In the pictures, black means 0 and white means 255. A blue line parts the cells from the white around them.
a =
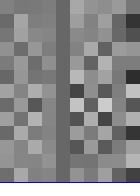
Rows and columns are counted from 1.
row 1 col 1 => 129
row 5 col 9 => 125
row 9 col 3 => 179
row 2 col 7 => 130
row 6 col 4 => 120
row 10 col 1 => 105
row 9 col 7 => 174
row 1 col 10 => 119
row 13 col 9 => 98
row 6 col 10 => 45
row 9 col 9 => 141
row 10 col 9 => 97
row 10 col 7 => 123
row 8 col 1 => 107
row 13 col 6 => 147
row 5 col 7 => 99
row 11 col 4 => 138
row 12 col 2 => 134
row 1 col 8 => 142
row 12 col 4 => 146
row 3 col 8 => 145
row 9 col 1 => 159
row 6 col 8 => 162
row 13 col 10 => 65
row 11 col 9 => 124
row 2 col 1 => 106
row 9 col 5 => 103
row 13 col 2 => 168
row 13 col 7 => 123
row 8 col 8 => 204
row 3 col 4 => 133
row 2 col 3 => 126
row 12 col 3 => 133

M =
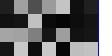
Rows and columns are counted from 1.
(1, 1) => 31
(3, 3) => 127
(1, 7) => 32
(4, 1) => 21
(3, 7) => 22
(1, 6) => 15
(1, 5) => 196
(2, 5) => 5
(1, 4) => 155

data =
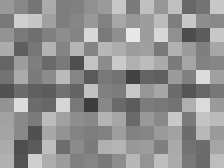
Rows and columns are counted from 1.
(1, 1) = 153
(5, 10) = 176
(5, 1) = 101
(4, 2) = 94
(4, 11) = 159
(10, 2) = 137
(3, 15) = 92
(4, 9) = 173
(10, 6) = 131
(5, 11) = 188
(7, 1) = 81
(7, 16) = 119
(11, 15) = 108
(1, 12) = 151
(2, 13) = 126
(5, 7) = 195
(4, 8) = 183
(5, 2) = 157
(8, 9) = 106
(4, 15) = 127
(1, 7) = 144
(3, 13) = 144
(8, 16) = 154
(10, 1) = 164
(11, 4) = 190
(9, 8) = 179
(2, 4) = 160
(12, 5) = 157
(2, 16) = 137
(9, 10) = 106
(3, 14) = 76
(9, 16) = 186
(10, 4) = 168
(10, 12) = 154
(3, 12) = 215

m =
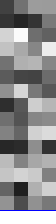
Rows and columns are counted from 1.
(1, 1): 65
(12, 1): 187
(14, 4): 208
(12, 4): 178
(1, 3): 156
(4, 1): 194
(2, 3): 52
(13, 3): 202
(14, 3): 176
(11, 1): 39
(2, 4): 121
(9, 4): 139
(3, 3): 110
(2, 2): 37
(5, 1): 114
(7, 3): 120
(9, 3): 134
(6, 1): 91

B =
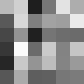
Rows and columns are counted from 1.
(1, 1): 186
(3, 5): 109
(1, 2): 208
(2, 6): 234
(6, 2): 170
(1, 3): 30
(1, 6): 173
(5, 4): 189
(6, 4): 96
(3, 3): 32
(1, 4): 119

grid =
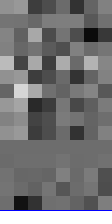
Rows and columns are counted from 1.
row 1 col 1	145
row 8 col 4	60
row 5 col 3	169
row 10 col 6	50
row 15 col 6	99
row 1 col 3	61
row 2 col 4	125
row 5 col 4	62
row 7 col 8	88
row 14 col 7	117
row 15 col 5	113
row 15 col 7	81
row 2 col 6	126
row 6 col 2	152
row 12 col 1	107
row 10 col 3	60
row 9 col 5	123
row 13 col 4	101
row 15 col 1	110
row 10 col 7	99
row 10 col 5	107
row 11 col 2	109
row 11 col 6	109
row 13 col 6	106
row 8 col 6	72
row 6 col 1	145
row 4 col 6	129
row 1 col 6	50
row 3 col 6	77
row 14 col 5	86

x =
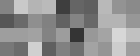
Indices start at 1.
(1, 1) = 132
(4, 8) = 149
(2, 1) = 86
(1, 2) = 201
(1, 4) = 186
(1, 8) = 185
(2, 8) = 180
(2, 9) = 180
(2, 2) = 106
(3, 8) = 164
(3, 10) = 193

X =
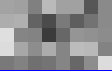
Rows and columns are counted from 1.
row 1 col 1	163
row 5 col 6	103
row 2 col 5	122
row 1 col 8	138
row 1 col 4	186
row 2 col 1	173
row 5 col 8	220
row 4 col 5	133
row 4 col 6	188
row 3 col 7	145
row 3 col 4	59
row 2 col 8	138
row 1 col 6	161

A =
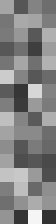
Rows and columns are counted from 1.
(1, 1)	165
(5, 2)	166
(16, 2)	53
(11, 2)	86
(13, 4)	78
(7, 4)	130
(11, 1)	141
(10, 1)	163
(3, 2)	151
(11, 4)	104
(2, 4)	125
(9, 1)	191
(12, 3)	86
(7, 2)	54
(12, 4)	74
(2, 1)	118
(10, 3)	138
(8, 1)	126
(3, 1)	122
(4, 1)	87
